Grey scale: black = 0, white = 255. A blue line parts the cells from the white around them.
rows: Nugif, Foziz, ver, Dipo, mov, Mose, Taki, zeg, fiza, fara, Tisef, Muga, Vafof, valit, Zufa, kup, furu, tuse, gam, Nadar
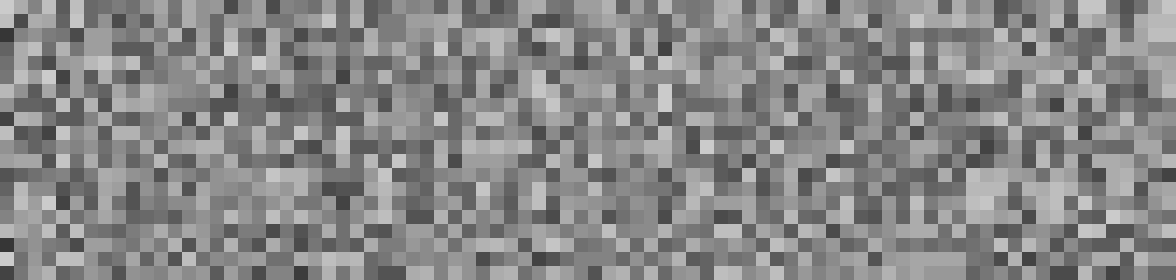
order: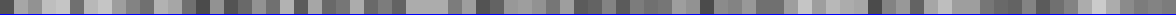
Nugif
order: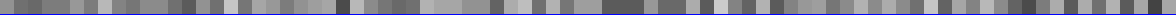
Dipo
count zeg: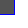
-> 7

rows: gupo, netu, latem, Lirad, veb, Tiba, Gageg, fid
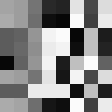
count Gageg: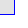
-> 0
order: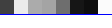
fid
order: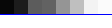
latem

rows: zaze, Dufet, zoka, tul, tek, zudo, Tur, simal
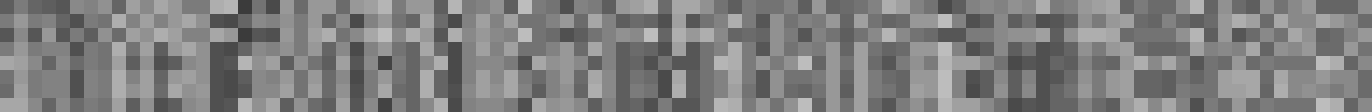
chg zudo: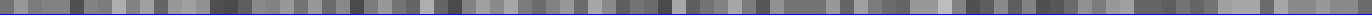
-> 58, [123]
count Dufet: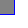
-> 13
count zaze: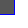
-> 1
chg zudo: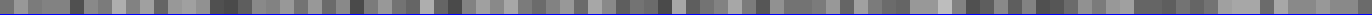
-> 6, [130]
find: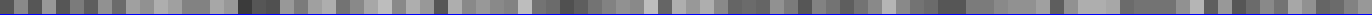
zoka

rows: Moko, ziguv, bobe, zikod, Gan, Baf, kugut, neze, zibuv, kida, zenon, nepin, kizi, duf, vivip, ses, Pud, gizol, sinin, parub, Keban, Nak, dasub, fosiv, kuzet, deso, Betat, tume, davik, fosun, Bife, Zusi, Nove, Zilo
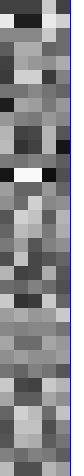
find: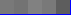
nepin
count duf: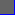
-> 3
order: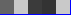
Nak
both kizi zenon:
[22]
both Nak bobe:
[201]
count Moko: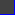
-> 4
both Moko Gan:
[65]

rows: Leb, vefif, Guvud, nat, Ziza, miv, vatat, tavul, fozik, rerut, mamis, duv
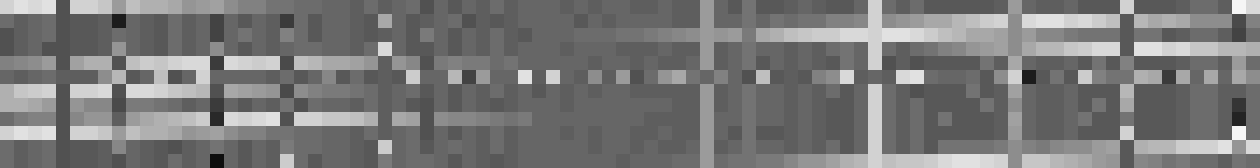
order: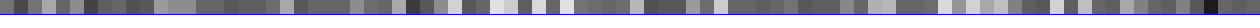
vefif
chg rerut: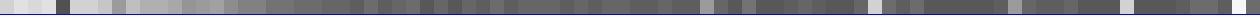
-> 30, [81]
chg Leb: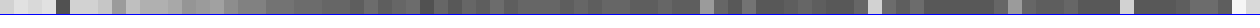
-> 71, [94]
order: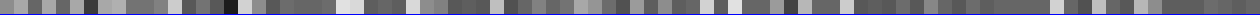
miv

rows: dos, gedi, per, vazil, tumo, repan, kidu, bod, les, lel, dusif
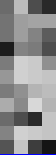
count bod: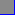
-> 1
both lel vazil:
[131]
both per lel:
[131]
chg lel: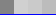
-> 3, [196]
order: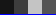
dusif
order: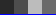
dos

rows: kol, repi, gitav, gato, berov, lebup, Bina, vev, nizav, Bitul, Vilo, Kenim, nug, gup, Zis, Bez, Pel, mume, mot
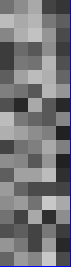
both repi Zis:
[169]
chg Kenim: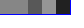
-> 0, [141]
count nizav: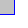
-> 0
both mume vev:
[40]
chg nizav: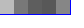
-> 2, [101]
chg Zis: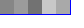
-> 0, [141]
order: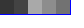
kol

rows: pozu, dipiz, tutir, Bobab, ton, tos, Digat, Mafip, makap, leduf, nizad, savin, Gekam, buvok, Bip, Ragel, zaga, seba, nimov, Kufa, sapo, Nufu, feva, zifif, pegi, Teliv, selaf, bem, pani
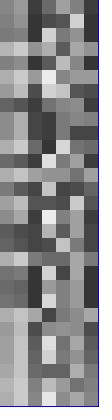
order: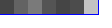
seba
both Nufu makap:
[128]
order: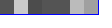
Bip
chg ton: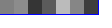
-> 6, [53]

